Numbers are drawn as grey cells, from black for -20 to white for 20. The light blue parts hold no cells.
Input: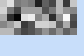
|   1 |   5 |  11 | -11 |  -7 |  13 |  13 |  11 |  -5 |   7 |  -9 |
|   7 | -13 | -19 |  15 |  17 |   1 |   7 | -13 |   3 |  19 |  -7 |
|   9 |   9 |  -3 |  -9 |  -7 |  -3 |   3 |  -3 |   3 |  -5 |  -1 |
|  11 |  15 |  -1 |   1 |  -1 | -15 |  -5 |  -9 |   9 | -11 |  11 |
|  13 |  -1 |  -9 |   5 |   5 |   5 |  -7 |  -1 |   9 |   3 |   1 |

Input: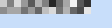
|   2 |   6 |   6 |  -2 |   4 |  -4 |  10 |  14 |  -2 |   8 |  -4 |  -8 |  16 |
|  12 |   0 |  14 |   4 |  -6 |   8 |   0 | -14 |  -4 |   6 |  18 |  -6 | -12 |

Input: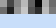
|  -3 | -15 |   3 |  11 |  -7 | -13 |   9 |  -1 |
|   5 |  -9 |   1 |   9 |  -5 | -19 |   7 |  -3 |

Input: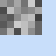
|  -8 |  10 |   4 |   0 |   2 |   6 |
|  -6 |  -2 |  12 |  10 |   6 |  -4 |
|  -4 |  -6 |   2 |   8 |  10 | -10 |
|  -2 |   8 |  -8 |  10 |   2 |  -4 |
|   4 |   0 |   6 |  -2 |  12 |  -8 |

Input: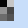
| -19 |  11 |
|  -3 |  -7 |
|   3 |  -9 |

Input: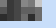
| -13 | -11 |  -9 |  -3 | -13 |  -3 |
|  -7 | -11 |  -9 |  -5 |  -5 |  -3 |
|  -1 | -11 |  -9 |   1 |  -1 |  11 |

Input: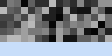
| -13 |  -1 |  -3 | -19 |  -5 | -13 | -13 |   9 | -13 |  -9 | -13 |   1 | -13 | -11 |   3 |   3 |
| -11 |  -7 | -11 |   5 |   9 |  -3 |  -5 | -19 |   1 |  -5 |   1 |  -1 |   1 |   7 | -19 |  -3 |
|  -9 |  -9 |  -1 |  -9 |   7 |  -1 | -15 | -15 | -19 |  -7 |   9 |  -7 |   1 |  -7 |   7 |  -3 |
|  -7 |  -5 |   1 |   5 |  -1 |  -1 |   1 | -11 |   5 |  -1 |  -9 |   3 | -17 | -19 |  -3 | -15 |
|   3 |   9 |   9 |   5 |   7 |  -7 | -11 | -19 |   5 | -17 | -17 |  -5 |  -5 |   1 |  -9 |   7 |
|   9 |  -5 |  -7 |   7 | -11 |  -3 |   7 | -15 | -17 |   5 | -15 | -17 | -17 |   3 |  -5 | -17 |
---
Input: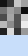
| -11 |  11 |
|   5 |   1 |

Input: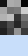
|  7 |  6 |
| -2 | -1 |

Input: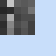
|  11 |  -5 |
| -13 |  -8 |

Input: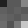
| -6 | -6 |
| -6 | -5 |

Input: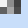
|   2 | -10 |
|   6 |  -8 |

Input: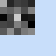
| -14 | -10 |
|  -5 |  -1 |

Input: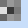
|   4 |   1 |
| -11 |  -1 |

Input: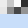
| 11 | 19 |
|  2 | -9 |
